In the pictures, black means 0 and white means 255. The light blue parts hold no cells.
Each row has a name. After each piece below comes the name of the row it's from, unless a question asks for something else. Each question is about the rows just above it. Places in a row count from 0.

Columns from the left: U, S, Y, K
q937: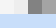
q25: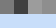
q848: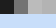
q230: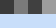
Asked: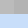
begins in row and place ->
q848, 2
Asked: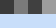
q230
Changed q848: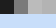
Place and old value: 1, [115]
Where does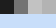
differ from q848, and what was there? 2, [187]
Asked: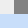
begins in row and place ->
q937, 1
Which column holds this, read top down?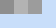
K

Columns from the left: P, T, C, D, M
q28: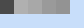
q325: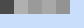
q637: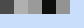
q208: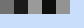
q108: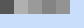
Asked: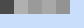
q325
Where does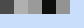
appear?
q637
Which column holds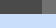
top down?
P
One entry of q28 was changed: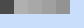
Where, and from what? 3, [154]
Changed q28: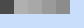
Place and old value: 4, [147]

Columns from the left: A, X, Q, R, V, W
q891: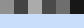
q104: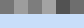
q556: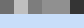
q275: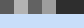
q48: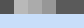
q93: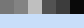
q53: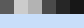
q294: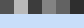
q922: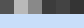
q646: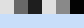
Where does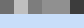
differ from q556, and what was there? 5, [52]
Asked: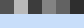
q294
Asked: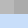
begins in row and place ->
q48, 1
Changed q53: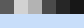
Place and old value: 1, [204]

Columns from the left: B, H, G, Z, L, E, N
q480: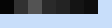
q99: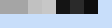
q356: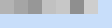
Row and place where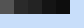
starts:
q480, 2
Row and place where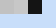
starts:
q99, 2
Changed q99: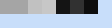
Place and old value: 5, [42]
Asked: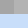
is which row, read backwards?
q356
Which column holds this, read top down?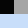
B
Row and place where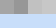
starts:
q356, 1
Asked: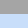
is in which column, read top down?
H

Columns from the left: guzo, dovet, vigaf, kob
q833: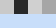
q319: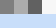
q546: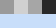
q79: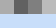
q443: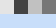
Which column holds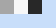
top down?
kob
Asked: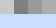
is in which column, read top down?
guzo
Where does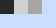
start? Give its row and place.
q833, 1
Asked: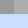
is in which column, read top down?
guzo
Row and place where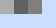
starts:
q79, 0
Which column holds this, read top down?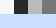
kob

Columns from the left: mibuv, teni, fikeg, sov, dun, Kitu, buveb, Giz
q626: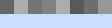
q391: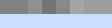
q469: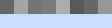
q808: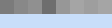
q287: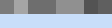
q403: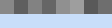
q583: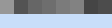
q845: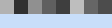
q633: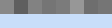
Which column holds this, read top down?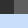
teni
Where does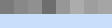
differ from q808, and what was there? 5, [165]
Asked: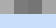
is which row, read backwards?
q469
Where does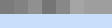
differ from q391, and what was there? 0, [130]
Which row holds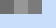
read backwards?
q633

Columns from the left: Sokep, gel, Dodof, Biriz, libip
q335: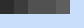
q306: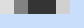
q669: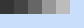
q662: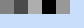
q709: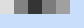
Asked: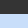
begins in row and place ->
q306, 2
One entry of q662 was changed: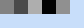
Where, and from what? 4, [152]

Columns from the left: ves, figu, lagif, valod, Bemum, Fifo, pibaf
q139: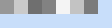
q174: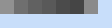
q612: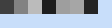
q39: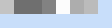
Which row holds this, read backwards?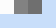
q39
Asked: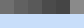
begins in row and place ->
q174, 1
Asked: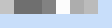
q39
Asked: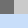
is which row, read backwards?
q139
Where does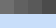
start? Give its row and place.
q174, 1
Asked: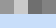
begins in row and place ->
q139, 0

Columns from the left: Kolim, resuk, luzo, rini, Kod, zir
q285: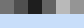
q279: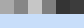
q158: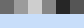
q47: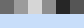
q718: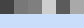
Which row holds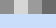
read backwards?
q47
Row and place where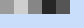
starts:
q158, 1
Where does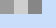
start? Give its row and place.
q158, 1
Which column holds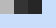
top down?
Kod

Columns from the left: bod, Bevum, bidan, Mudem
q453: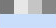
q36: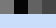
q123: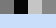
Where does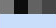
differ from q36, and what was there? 1, [5]
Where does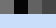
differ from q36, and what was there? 0, [120]
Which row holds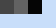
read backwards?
q36
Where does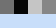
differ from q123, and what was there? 0, [120]
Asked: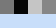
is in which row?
q123

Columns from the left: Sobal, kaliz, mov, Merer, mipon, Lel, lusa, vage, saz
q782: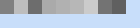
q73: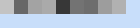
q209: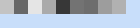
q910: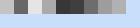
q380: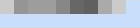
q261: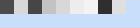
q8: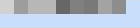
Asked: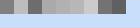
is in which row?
q782
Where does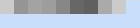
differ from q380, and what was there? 2, [157]
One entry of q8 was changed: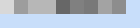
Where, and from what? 0, [209]
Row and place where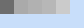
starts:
q782, 2
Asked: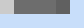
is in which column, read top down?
lusa
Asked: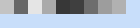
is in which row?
q910
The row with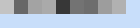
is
q73

